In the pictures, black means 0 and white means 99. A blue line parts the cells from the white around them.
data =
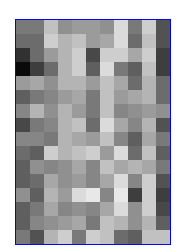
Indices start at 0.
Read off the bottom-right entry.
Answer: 75
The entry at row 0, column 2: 75
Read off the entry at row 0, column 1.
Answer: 47
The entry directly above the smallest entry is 19
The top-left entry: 47
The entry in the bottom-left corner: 47
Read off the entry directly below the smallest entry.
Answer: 60
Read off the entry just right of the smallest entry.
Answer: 24
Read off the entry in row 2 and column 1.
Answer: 42
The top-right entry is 32

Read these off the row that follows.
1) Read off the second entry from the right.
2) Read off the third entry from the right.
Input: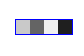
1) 93
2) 39

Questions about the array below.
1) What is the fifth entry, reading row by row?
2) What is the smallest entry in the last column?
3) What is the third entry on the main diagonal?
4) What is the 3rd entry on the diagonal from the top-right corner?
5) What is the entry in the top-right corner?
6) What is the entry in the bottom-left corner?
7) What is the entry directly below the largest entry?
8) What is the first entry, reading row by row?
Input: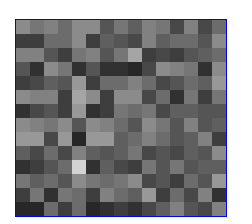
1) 54
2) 19
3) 33
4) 33
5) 42
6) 15
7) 54
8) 54
